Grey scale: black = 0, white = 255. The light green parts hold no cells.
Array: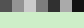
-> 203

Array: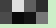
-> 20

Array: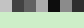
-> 98

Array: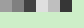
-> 66

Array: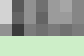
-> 123

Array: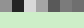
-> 216

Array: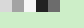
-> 246

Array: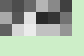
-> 235
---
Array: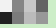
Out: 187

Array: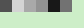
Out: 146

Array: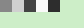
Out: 135

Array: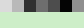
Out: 143

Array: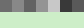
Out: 136

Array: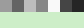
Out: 156

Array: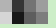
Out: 157
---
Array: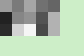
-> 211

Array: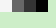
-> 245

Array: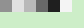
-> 185

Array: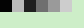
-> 31

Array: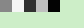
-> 245

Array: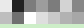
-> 222
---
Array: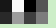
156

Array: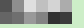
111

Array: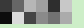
218

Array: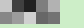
156

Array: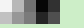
151

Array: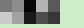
161

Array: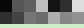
67
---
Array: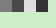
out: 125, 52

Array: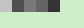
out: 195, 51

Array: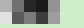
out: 179, 157

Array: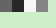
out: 101, 132

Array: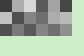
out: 61, 143

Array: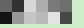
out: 101, 71

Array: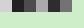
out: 211, 115

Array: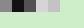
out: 137, 195

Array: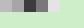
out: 188, 228
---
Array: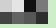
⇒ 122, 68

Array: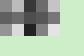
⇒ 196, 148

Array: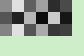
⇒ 74, 131

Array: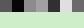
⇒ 106, 88

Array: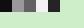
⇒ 36, 14

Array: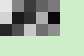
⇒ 121, 38

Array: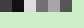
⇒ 85, 62

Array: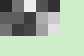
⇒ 50, 116

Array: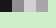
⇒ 167, 22

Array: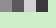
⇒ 57, 143
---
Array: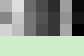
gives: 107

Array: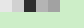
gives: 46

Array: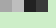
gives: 34

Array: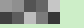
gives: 83

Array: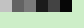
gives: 122

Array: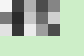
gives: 176

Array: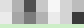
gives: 80
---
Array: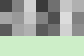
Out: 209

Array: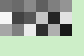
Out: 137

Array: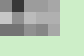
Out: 156

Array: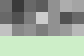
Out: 104

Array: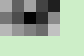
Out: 162

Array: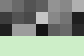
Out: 83

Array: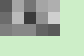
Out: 117
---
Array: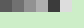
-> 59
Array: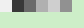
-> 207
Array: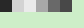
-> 105
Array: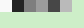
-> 71
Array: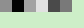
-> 74
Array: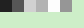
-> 253
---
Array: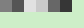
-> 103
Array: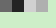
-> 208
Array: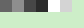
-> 255
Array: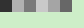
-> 165
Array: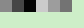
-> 157
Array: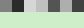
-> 174
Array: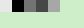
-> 71
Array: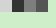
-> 126
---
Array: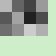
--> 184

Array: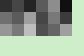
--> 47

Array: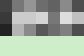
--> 67

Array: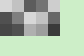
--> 215

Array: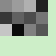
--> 137

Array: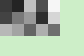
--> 58

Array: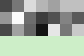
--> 72

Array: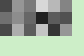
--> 72

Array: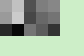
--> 165
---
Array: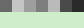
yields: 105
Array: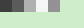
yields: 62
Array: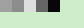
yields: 160
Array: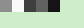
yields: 142
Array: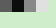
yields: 92
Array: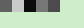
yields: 96
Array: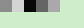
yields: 140
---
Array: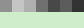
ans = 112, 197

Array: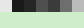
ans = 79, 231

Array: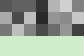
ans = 41, 208

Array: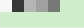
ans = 181, 246

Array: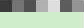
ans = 176, 222

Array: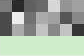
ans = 171, 236

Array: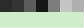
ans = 23, 197

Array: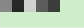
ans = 208, 208

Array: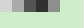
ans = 83, 212

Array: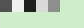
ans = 31, 239
